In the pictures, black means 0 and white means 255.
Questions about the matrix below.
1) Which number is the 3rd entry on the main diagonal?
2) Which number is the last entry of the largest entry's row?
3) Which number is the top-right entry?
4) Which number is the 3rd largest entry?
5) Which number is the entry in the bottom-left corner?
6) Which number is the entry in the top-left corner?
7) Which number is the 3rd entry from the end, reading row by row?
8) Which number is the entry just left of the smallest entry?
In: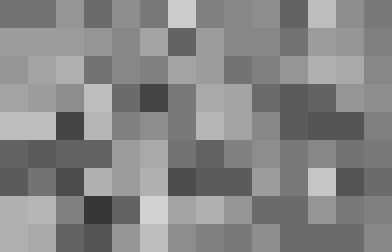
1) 176
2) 128
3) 121
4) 197
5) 176
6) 115
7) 107
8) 128

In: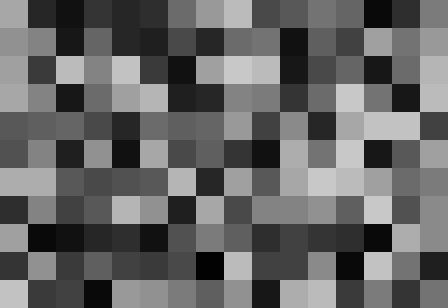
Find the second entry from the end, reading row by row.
52
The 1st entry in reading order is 167
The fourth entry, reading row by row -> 52
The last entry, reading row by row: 115
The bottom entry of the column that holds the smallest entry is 95
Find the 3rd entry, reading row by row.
17
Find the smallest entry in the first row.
9
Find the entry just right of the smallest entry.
187
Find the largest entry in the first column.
194
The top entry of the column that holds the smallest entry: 153
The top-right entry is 123
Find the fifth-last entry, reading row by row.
187
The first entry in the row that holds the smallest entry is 52
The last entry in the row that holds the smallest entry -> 31
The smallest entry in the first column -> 46
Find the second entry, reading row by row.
38
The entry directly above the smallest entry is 123
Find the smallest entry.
2

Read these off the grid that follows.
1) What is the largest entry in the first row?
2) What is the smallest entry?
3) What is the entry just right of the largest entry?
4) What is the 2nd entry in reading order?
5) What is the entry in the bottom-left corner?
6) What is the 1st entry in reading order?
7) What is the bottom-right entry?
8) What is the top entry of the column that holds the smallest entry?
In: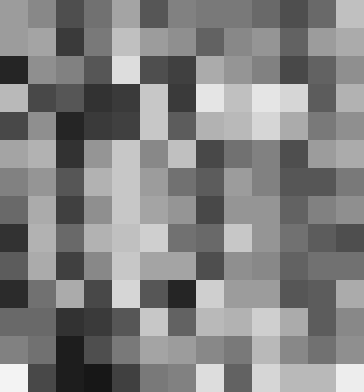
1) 192
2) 23
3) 72
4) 136
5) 243
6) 156
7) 237
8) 113
